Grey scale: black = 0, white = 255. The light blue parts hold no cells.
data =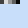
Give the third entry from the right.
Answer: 153
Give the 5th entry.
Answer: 8
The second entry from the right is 95

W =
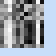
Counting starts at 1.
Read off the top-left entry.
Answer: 108
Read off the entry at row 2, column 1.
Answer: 152
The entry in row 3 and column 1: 179
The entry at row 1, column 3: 248
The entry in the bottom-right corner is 121
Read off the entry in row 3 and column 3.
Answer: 248
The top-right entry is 17
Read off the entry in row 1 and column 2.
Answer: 219
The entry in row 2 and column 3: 219
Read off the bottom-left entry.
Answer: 121
